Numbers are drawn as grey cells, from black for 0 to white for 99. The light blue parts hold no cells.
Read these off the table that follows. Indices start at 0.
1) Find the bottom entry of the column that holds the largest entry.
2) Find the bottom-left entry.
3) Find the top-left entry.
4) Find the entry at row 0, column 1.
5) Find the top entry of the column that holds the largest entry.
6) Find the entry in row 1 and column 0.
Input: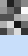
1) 19
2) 25
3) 62
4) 13
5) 52
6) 57

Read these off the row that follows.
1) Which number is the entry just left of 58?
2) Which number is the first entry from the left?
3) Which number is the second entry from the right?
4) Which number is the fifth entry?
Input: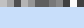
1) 70
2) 75
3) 97
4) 58

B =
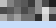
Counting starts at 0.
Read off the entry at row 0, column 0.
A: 74
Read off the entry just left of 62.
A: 50
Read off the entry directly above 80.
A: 86
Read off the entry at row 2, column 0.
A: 68
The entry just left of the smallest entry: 29
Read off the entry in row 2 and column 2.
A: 62
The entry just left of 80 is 17

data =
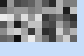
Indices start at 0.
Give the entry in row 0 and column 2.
28
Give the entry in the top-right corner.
49
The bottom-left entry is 38
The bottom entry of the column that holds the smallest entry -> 6
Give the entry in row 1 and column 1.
54
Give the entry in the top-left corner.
11
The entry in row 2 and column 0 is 91
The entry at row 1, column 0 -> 43
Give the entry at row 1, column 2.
59
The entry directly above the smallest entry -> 80
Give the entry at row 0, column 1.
59

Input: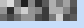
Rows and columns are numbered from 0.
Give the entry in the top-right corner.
35
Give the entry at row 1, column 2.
63
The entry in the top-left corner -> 74
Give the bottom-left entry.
41
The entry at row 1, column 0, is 57
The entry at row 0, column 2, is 47
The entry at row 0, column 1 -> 85
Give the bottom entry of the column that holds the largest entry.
29
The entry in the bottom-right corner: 35
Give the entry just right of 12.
52

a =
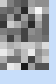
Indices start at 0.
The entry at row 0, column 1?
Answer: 49
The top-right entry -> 55
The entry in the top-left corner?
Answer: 79
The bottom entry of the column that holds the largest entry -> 32
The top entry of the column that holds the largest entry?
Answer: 55
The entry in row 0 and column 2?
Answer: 38
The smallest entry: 10
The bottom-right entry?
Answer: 32
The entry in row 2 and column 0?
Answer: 32
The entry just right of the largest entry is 67
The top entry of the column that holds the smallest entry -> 32
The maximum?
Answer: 96
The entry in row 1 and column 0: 43
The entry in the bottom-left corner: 43
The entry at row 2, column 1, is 61
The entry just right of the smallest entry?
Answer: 61
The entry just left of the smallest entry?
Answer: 85

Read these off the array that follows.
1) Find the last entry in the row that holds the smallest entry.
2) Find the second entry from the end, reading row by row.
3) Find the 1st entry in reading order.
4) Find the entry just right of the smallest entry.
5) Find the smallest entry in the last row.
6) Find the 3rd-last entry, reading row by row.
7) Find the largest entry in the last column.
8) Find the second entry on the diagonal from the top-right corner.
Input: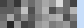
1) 36
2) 59
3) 26
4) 59
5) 15
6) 54
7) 70
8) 42

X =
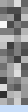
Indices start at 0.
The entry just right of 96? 29
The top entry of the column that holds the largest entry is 64
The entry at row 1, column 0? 39
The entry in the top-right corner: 39
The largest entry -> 96
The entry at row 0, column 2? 86
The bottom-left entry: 70
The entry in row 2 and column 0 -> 54
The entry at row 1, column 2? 29
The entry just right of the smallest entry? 70
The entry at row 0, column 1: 59

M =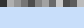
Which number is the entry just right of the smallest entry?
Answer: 68
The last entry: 73
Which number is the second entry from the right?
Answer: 36
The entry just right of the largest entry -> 30

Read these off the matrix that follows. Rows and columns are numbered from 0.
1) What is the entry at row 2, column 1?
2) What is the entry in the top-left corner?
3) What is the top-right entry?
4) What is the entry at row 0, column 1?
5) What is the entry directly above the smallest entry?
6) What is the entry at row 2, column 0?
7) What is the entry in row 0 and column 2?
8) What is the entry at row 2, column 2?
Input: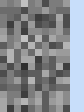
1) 42
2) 54
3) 60
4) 48
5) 65
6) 48
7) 54
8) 36

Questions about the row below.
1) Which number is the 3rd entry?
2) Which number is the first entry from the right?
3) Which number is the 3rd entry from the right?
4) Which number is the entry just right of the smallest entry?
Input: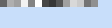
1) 62
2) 56
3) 79
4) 33
